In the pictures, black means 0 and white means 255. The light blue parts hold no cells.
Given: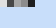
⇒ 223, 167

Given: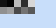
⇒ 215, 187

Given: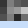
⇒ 197, 155

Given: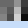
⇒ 209, 185

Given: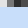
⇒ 227, 119

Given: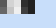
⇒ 239, 227

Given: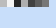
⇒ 244, 188
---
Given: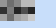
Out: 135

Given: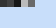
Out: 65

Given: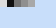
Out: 143

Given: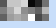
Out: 142

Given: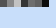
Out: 96

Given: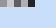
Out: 149
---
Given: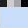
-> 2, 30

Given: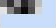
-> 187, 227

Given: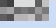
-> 194, 95

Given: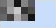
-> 90, 104

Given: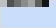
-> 20, 191

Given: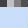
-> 80, 64

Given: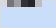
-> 189, 217

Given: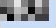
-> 114, 188

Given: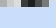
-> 120, 176

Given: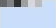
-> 187, 103
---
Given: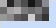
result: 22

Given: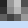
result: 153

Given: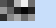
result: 183

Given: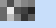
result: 160

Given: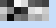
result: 95

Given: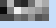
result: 113

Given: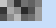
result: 113

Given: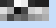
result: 44

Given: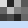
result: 36

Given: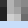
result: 179
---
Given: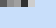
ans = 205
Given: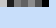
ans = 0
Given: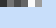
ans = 156
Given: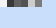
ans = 123
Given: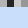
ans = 151
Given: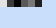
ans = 31
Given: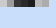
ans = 172
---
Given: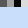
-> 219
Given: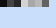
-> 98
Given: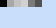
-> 81
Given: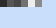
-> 138
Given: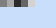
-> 211
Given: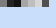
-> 79
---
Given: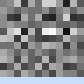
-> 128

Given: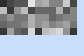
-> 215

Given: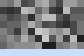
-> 129

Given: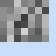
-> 103

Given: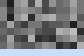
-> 73

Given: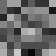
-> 64
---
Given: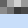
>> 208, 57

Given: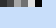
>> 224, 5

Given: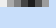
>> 238, 29

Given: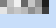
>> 240, 29

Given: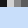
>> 210, 23

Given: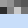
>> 201, 44

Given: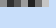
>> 197, 33
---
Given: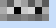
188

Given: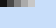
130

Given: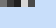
32

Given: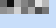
169

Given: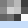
184

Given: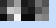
158

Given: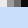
106

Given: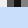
19

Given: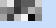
64
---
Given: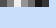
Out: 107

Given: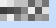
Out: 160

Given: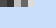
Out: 103

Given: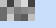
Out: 136

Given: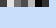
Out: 76

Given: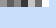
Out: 136
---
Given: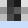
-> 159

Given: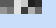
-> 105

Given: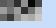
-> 183

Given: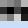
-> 15

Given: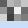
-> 110

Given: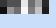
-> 28

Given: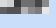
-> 231

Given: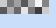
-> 203

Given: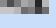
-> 109
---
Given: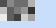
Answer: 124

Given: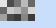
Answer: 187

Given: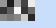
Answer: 247

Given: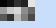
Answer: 215

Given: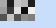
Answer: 224

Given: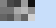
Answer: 169

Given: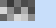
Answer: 87

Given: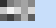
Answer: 215
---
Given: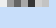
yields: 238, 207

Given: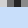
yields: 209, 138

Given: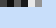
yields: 232, 148

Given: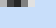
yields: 225, 182

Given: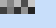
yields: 199, 186

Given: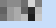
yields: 213, 200
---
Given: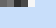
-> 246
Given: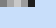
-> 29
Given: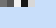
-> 215
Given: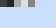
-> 133
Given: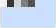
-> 84
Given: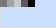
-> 6
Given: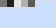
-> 89
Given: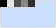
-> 48
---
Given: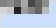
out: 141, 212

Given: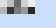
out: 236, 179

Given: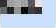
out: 227, 104

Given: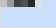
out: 223, 195

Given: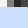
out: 70, 242

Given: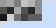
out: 140, 26
